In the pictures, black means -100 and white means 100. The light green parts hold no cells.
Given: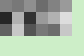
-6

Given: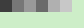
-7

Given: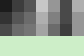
-52

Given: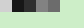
-82

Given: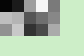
-79

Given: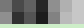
-42

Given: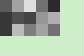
27

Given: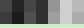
-71
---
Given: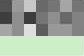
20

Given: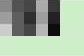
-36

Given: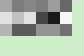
-2

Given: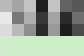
29

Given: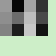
-95

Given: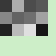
36

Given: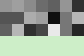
25

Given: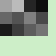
47

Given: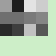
-77

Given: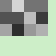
66
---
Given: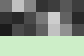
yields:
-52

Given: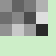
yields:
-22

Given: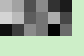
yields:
8

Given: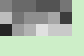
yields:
-35

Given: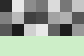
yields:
72

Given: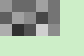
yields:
-18

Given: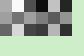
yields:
-90

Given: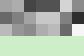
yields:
-36

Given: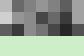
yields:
1
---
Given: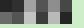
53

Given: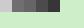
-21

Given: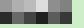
-47

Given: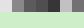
-29

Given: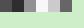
14

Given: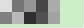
-63

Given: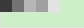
43

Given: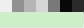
42
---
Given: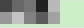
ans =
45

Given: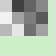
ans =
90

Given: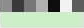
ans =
-89

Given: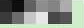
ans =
3

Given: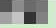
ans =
26

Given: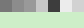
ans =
-52

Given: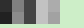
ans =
35
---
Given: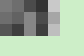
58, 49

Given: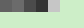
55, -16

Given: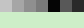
54, 30

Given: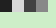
69, 7

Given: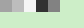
92, 48

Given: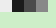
86, 7
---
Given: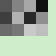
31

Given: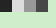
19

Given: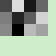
-82

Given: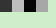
-96

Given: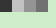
16

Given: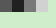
-5

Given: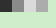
71

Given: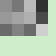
46

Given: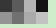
42

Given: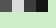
-52
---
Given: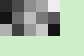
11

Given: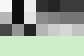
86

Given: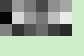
-7

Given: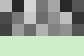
67

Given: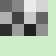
84

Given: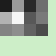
-68

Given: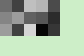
50

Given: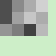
35
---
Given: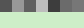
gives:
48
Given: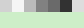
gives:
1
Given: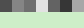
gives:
77
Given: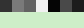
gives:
89
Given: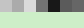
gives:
-10
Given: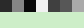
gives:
89
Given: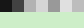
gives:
67
